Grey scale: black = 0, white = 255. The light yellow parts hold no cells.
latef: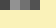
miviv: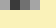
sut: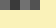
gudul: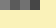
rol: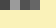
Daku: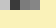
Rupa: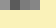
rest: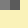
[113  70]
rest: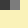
[134]
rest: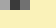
[165]
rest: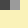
[ 82 102]

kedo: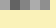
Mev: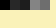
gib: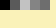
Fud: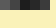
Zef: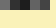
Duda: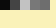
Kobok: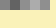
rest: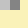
[110]
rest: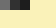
[99 68]
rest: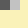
[132 110]
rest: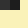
[99 68]

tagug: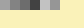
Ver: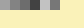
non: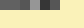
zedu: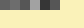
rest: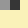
[86]
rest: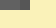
[150  54  86]
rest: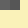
[150  54  86]
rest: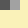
[54 86]

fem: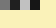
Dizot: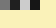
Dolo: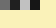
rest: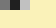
[22]
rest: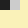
[22]
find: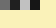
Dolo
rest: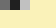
[22]
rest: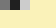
[22]

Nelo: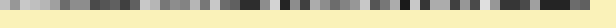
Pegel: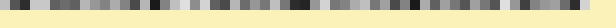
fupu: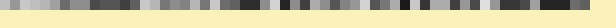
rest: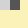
[119 172  26 200  54 172 172  64 151  74 223 151  54  54  74 160  36  36
  36 108  96]
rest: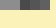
[ 64  96 200 182 119 141 131 182 119 200 108  96  45  45 141 211  36 141
  64 172 141 108 131 151 200  85 119 172  26 200  54 172 172  64 151  74
 223 151  54  54  74 160  36  36  36 108  96]

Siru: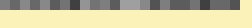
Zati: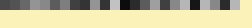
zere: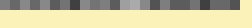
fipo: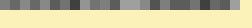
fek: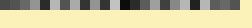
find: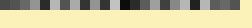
fek
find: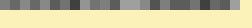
fipo
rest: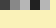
[ 92 104  83]
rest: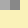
[ 83 126  92  92 115  64 104 104  83]

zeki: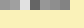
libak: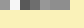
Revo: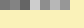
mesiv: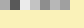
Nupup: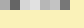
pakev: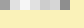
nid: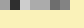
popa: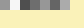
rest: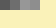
[142]
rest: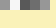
[142 142]
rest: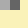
[214 225 183 195 119]
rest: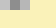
[160]
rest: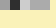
[110 131]
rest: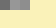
[142]

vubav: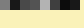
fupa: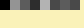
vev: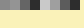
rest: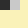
[159  92  45]
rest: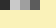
[45]
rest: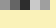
[92 45]
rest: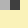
[12 24]
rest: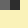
[201 159  92  45]

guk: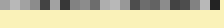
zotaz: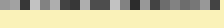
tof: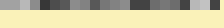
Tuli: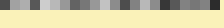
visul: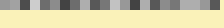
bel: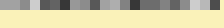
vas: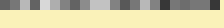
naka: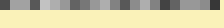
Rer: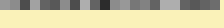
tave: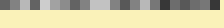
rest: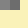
[119 152  67]
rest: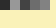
[109 119 152  67]
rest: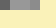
[55]

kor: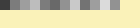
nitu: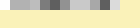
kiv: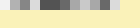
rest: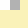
[178 189 124  95 146 201 201 168  95 219]
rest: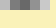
[115 158 219 146]
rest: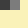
[158 189 124 105 146 201 115 158 219 146]
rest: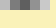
[201 168  95 219]

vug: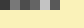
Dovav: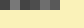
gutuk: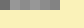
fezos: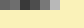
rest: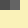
[195  89]
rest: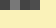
[110  89]
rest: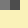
[100 195  89]
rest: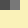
[184]

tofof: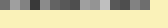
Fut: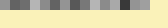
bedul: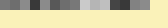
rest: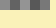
[181 139 169  57 148 159]
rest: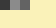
[ 88  78 159 148 191  88  78 130 110]
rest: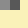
[110 120 202 181 191  69  57 130 139]

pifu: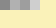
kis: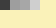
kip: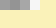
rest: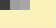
[207]
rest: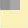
[246]
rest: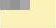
[246]
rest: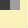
[167 207]
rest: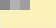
[207]

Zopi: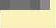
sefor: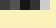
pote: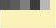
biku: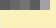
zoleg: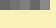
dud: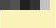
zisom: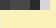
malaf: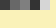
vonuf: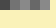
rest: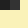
[195]
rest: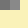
[104 137]
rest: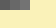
[ 92 161]
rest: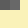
[115  92 161]
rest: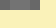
[137]
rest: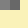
[137]

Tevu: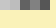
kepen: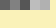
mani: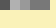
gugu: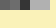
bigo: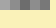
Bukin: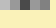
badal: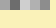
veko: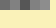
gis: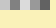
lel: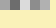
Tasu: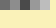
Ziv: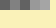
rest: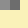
[141 120]
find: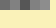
veko
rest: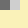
[177 141]
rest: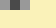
[129]
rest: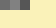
[129 141]
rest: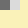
[141 177]

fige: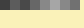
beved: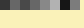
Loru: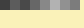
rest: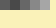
[136 113]
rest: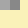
[113]
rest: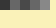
[178  22 124]

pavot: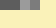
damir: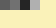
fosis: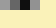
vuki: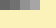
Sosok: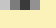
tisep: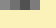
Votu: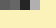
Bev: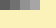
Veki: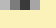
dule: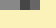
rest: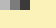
[166]
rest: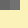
[146 166]
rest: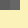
[ 37 176]
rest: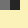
[176]
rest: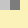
[ 58 146]
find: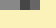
dule
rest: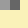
[ 15 146]

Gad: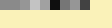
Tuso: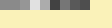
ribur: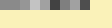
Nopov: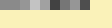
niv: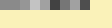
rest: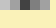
[78]
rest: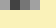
[78]
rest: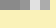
[ 66 118  89  78]
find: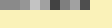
ribur

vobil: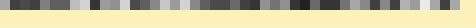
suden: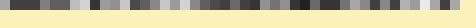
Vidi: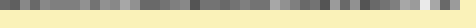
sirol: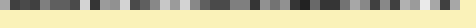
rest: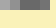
[127 136  84 115 115 105 115 127 115 115 167 145 127 105 115  84 155 105
 145  84 105 115 127 167 155 234 167 105 155]
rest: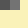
[115 105 115 127 115 115 167 145 127 105 115  84 155 105 145  84 105 115
 127 167 155 234 167 105 155]
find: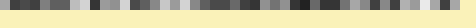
vobil
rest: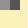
[105 115 127 167 155 234 167 105 155]
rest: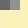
[ 84 105 115 127 167 155 234 167 105 155]

